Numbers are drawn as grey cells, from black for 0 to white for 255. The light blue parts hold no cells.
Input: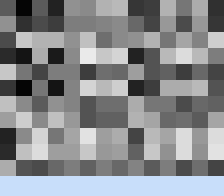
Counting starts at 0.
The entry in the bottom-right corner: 68
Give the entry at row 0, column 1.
5
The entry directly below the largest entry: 61
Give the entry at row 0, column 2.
91
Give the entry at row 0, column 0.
91
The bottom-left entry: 172
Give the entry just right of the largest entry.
199
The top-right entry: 48
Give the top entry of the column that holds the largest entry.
138
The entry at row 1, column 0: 145
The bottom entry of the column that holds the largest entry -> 97
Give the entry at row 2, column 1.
199
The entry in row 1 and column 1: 48
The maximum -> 234

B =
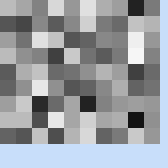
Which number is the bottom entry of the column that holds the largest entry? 201
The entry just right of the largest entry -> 130
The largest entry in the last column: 180
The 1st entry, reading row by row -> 187
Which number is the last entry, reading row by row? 151
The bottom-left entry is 99
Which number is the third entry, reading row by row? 130
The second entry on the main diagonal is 70
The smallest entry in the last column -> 106
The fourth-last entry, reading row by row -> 99
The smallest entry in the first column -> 85
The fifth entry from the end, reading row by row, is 216
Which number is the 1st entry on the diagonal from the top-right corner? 122
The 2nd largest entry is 239
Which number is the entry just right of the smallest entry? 144
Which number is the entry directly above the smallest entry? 158
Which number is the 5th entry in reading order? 151
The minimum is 19
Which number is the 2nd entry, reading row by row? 166

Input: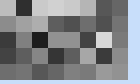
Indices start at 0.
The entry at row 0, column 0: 189
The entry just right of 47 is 202
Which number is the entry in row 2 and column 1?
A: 128
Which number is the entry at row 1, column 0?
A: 140
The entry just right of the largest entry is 122
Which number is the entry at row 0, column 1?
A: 47
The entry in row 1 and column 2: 174
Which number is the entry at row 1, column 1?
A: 161
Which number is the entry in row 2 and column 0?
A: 59
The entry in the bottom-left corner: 110
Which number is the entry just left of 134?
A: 94
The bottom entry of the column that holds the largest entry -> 154

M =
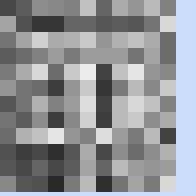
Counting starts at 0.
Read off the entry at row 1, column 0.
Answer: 164
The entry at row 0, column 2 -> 141
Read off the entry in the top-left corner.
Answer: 72
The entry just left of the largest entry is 201
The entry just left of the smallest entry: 80
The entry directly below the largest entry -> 201
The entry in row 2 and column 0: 115
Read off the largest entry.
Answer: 236
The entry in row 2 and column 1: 164
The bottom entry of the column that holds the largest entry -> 185
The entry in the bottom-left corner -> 135
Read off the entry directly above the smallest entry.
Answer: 72
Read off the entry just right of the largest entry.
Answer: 66
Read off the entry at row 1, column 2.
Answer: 54
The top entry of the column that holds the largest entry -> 193
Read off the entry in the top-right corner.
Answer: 129
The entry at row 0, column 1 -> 92
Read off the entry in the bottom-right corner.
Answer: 215

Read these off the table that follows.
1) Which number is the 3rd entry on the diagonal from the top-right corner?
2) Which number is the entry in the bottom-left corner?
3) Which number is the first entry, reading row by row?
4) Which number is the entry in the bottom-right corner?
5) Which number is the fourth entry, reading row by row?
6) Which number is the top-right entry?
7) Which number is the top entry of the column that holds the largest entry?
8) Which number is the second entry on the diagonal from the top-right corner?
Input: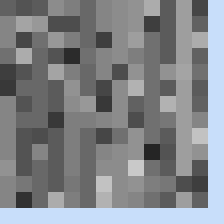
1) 91
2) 133
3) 97
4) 97
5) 140
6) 70
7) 146
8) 158

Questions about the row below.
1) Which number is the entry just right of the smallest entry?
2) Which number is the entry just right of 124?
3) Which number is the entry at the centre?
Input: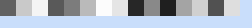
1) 164
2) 186
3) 229

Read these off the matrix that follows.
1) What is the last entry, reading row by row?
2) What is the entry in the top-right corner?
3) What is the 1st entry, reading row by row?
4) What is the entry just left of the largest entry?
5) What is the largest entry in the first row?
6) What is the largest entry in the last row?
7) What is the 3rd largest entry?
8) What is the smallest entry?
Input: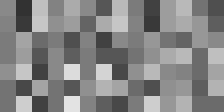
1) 107
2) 79
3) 137
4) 115
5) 191
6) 227
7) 212
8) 50

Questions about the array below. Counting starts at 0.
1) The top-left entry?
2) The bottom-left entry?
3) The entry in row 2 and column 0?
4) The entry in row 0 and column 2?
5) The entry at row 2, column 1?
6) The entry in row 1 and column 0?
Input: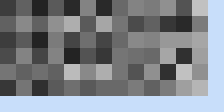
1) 61
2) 55
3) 61
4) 35
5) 90
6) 97

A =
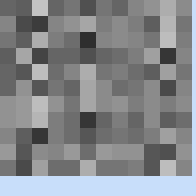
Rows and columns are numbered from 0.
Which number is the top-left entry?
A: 101
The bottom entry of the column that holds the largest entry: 160
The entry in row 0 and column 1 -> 94
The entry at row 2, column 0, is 117
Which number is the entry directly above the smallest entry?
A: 166
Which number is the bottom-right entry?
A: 133
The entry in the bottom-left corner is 117
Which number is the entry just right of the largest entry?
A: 101
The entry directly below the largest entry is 60
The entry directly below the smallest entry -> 80
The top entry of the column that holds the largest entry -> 195
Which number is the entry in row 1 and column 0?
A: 133
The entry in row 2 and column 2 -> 173
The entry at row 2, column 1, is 94
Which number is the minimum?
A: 46
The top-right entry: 139
